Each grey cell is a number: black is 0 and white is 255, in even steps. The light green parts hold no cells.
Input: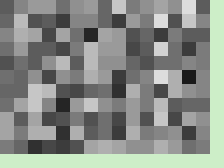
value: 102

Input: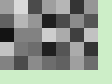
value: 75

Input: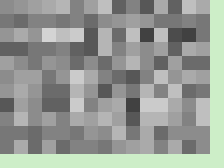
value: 170

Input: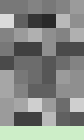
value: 64

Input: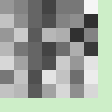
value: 183

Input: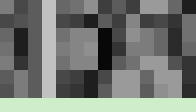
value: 124
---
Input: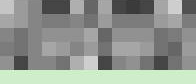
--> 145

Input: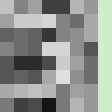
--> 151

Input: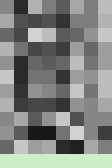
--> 125

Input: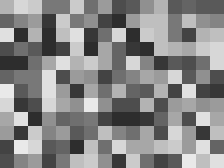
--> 224

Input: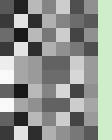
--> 89
